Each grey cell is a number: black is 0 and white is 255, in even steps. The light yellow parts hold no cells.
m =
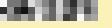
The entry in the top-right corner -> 164
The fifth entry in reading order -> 219
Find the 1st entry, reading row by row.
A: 248
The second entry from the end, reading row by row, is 148
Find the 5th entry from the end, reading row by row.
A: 61
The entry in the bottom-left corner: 219
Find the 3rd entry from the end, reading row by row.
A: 248
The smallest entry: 18
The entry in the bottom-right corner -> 164
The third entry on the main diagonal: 118
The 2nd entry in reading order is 118
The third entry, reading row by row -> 118
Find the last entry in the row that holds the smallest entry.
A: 148
